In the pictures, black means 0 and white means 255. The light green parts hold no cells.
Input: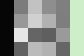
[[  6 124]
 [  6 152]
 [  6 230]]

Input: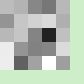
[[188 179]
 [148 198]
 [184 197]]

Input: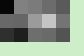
[[  7 129]
 [104 102]
 [ 47  30]]

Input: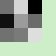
[[113 213]
 [ 16 155]
 [113 122]]

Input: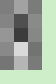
[[126 162]
 [132  79]
 [150  60]]

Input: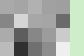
[[169 165]
 [134 213]
 [171  93]]

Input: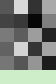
[[ 87 217]
 [ 67  57]
 [122  93]]
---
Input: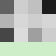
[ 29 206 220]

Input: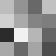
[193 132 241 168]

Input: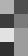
[78 60]

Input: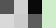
[  9 204]

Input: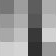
[172  86 192 207]

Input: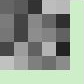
[184 101 141 157 193]

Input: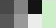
[ 19 153]

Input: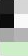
[214  12]

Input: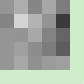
[124 148 169 159 149]
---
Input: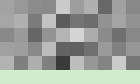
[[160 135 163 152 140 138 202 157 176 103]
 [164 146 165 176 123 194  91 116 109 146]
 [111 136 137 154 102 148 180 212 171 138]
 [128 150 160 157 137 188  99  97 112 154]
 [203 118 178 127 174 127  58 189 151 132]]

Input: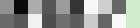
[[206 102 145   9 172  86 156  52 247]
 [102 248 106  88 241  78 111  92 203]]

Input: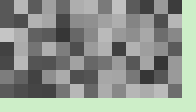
[[154  60  88 183  91 160 105 174 181 122 193  91  63]
 [ 79 182  88  77 178 166  70 140 144 161 174 132 154]
 [109 136 197 175  97  90  54 103 137 186 153 142 168]
 [143  90  66 171 116 175 126  78 155 178  64 178 158]
 [ 54 153  72 184  84  82 106 162 103 115 155  87 165]
 [ 86 154 125  98  66 143 171  79  84 167 165 120  54]
 [187 109  90  77  69  67 117 183 103 172 136 182 171]]

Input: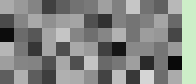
[[ 96 184 171 153 132  64  94 114 121 160 128 198 114]
 [165 105  75 133 169 144 160 165  80  49 129 116 128]
 [151  70  12 107  87 165 197 133 111 134 178 116 157]
 [117 154 182 119  54 165  78 169 155  64  21 137 137]
 [118   9 158 133 131  81 168  79 196 105 119 159  41]
 [109 171  94 176  93  62 176 172 143  67 189  56 213]]

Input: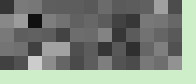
[[160  76  53 122 119  94  93  93  89 107  90  92  96]
 [117 103 136 156  16 126 114  97 103  92  66  55 120]
 [101  89 121  94  97  93  67 109 107 131  55  91 114]
 [127  81 116 112  64 162 162  79  92  53  88  47 102]
 [110 146  65  81 204 140 101  74  93 126  83  75 120]]

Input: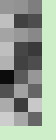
[[146 126 150]
 [ 65  77 191]
 [152 136 164]
 [ 70  57 191]
 [ 65  77 178]
 [ 91 151  12]
 [162 101  81]
 [ 60 200 171]
 [167 101 205]]

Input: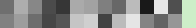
[[230  79 111 173 135  75  54 170 162 127 103 187  25]
 [ 99 150 129 157 109  70  85 197 207  66 187 229 132]]
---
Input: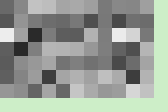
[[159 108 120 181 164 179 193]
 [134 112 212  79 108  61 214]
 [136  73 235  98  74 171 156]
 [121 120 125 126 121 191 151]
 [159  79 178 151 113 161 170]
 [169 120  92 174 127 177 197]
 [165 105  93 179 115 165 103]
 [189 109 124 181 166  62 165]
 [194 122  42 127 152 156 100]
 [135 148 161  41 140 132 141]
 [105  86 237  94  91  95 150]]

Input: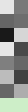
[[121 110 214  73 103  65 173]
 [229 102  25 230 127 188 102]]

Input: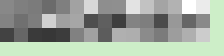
[[235 137 204]
 [255 102 175]
 [178 152 157]
 [164  75 123]
 [194 126 139]
 [227 131 174]
 [143  62 176]
 [142  95  92]
 [216  78 161]
 [162 166 129]
 [127 160  60]
 [107 209  55]
 [123 125  58]
 [127 112 102]
 [136 131  66]]

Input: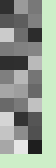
[[120 128  44 133 186 117 104 193  85  80  30]
 [154  93 109 129  47 184 158 122  51 141 230]
 [ 48  86 203 123  46 127 166 105 213 196 167]]

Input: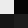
[[  6  29]
 [236  22]]

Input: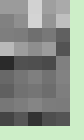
[[170 191  96  83 128 130 126 123  84]
 [159 149 120 156  74 114 109 124  78]
 [210 212 111 142  79 127 117 133  50]
 [155 143 124 157  81 117 113 125  86]
 [155 129 126 185  42 104  96 119  68]]

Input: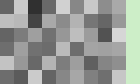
[[169 152 214 166 143 198]
 [141 102  82 161 133 111]
 [200 118 156 164  96 128]
 [135 179 190 109 158 167]
 [209 139 151 186 125 135]
 [105 169 113 108 180 100]
 [ 48  68 159 113 104 203]
 [202 184 124 159 152  91]
 [101 190 100 110 195 109]]
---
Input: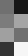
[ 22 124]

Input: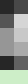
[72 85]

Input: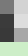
[211  59]

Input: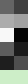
[ 64 172]

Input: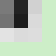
[209  28 227]

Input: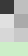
[191 224]

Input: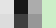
[172  63]

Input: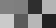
[180 183]

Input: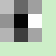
[159   5 180]
